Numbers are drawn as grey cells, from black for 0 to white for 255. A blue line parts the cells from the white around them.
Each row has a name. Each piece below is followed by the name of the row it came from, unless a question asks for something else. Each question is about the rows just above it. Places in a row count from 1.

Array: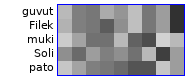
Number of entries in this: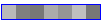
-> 7
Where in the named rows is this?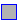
Filek, 1
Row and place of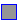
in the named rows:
guvut, 5
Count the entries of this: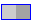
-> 2
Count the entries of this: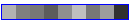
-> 9
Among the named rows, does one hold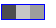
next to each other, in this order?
no
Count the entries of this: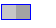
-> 2

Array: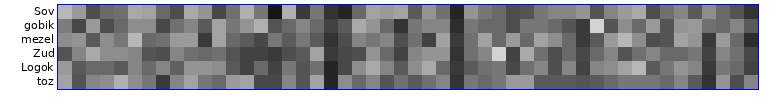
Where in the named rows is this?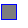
gobik, 1
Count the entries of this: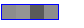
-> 4
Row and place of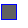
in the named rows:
Logok, 9

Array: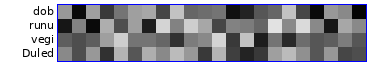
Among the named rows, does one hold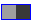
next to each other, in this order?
yes
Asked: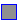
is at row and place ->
Duled, 18
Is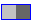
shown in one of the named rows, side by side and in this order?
yes
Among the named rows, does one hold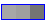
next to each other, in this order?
no
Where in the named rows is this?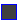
Duled, 13

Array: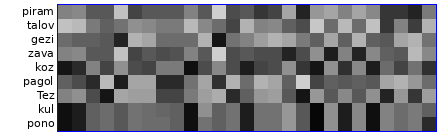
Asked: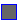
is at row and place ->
kul, 8
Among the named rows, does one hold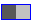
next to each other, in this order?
yes
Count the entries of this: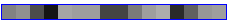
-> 16
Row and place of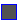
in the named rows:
zava, 9
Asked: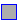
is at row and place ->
Tez, 12

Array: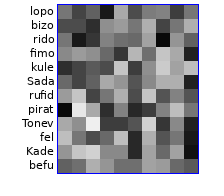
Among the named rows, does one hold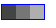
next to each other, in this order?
yes
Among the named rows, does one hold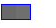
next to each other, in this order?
no
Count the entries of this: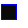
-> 1
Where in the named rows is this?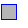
fimo, 6
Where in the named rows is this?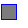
lopo, 7

